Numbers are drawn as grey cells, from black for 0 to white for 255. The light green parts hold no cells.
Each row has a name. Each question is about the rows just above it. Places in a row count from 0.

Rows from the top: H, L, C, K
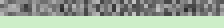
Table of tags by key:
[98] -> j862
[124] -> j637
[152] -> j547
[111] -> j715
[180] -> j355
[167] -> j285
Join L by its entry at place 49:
j715
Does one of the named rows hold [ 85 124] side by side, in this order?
yes
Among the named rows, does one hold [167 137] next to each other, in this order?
yes
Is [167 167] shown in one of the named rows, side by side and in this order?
yes
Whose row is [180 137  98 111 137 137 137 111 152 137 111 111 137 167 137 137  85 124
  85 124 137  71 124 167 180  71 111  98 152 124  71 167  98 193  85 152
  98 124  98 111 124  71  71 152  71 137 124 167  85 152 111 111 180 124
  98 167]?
K
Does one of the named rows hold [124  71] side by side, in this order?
yes

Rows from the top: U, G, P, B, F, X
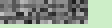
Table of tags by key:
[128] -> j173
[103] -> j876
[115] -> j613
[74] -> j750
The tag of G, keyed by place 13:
j750
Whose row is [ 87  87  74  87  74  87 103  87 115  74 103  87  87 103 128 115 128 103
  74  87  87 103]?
F
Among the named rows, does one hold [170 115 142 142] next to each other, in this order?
yes
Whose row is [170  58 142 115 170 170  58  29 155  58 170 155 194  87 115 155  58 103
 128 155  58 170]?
X

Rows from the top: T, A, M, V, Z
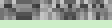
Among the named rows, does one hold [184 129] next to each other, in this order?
yes
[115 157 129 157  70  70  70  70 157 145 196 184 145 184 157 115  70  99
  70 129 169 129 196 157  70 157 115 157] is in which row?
Z
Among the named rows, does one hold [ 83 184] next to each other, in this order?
no
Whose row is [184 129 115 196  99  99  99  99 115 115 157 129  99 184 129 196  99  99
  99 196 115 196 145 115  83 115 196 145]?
T
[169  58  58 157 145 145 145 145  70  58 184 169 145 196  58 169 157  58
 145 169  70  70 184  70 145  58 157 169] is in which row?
A
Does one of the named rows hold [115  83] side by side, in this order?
yes

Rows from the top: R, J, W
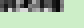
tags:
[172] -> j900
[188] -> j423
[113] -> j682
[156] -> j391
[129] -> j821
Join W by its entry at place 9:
j900
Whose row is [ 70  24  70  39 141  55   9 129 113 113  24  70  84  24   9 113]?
J
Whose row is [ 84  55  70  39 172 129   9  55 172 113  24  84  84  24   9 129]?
R

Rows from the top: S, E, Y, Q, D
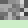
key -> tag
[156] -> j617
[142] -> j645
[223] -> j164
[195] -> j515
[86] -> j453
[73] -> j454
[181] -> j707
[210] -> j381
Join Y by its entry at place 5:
j453
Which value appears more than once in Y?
[128]

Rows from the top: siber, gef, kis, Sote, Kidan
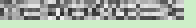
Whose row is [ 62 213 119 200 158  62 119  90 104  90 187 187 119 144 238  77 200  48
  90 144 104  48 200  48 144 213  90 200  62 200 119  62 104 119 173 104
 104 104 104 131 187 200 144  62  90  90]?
kis
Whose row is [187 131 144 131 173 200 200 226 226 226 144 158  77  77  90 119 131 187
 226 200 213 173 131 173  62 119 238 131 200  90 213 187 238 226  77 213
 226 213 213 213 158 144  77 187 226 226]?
gef
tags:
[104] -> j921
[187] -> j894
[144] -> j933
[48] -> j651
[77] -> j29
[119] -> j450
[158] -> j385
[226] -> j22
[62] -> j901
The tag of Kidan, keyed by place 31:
j385
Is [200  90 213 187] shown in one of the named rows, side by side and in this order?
yes
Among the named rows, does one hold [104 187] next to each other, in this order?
yes
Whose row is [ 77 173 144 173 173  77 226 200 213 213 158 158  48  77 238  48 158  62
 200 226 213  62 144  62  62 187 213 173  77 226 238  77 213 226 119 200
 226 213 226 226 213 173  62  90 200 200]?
Sote

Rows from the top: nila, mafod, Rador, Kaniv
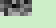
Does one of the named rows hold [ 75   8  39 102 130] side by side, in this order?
yes
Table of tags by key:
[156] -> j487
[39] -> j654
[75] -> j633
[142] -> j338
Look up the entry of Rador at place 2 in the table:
j487
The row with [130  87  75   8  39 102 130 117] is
mafod
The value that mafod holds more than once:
[130]
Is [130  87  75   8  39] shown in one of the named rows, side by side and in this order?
yes
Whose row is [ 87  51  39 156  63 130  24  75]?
nila

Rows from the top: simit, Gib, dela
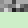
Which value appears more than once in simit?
[171]
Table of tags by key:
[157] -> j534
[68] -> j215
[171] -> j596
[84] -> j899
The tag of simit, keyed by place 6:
j596
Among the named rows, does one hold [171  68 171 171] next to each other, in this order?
yes
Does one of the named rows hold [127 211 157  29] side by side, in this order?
yes
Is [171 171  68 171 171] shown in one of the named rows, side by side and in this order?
yes
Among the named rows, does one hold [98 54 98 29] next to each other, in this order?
no

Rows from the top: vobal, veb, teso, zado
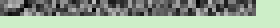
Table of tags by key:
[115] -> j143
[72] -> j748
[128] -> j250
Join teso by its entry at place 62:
j250
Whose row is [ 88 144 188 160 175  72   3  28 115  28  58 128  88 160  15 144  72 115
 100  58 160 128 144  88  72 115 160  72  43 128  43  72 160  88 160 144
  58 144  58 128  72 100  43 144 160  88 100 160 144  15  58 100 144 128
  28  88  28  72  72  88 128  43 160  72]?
veb
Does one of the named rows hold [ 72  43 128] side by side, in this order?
yes
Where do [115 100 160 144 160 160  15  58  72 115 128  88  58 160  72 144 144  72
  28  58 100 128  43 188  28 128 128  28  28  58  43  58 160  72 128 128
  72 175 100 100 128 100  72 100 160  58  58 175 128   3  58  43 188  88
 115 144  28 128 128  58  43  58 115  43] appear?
vobal
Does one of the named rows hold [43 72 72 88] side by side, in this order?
yes

